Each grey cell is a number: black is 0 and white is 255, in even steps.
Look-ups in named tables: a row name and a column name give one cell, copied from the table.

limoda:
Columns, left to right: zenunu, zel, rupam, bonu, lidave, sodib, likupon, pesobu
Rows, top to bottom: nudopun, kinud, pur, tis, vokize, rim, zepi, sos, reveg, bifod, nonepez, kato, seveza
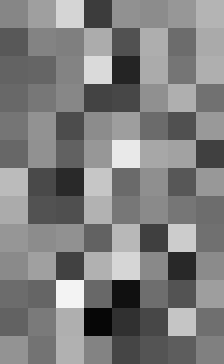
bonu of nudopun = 60
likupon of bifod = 40
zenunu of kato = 98
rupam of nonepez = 243
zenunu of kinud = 88
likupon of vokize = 80
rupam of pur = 131
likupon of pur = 117
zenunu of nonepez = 108
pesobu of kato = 111
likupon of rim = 162
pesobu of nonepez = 158
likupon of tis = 175
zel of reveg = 140
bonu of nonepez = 104
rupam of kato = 175
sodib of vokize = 107
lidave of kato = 48

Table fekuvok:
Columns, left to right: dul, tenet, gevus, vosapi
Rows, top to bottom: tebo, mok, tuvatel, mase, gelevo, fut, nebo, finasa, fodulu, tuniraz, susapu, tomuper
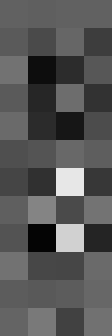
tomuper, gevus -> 65
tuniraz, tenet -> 71
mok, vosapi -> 61
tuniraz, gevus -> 70
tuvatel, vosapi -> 87
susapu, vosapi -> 103
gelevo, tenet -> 43
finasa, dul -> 95
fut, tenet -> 84
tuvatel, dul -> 114
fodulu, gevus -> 209
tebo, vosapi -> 97
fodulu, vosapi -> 36
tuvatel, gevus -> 44
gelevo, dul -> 106
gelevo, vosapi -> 76
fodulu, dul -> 83
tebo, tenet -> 95
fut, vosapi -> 94
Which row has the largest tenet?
finasa

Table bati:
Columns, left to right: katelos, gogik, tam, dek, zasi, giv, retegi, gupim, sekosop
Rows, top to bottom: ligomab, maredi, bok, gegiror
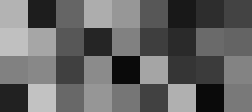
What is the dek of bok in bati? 139
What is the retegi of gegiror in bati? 176
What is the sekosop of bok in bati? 131
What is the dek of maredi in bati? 37
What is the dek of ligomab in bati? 173
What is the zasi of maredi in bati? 129
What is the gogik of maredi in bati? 166
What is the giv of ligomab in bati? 87
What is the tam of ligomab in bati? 101
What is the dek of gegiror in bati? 150

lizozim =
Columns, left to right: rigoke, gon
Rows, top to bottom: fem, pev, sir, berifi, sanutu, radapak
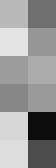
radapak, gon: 77
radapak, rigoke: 221
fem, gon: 111
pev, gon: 150
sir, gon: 172
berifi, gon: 154

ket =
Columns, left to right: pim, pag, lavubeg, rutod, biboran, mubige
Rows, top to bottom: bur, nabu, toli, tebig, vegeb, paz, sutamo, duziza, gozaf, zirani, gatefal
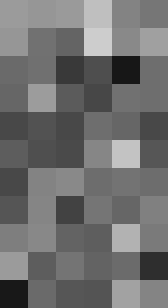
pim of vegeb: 72
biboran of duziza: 102
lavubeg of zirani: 116
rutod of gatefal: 84
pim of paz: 93
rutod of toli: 78
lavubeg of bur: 154
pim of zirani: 155
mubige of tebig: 110
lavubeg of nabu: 100
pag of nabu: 113
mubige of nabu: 160
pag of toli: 112
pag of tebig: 156
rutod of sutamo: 109
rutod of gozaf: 94
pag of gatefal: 106
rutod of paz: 134
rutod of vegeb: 110
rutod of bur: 191

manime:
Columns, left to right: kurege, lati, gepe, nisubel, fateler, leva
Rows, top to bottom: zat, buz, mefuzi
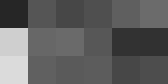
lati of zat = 85
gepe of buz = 106
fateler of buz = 50
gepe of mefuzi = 90
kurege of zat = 38
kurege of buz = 207

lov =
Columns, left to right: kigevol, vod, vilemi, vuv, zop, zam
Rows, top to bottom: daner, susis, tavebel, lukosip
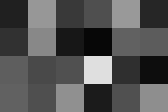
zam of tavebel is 13
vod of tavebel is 73
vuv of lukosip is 27
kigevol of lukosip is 97
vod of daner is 151
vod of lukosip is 79
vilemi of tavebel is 80
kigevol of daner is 32

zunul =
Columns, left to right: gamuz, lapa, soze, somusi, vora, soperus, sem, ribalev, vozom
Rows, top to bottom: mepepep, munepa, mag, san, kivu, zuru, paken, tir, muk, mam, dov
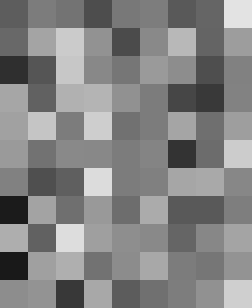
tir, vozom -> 126
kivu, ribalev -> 111
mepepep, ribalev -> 101
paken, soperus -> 128
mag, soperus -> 154
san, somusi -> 180
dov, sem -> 125
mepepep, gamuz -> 93
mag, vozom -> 129

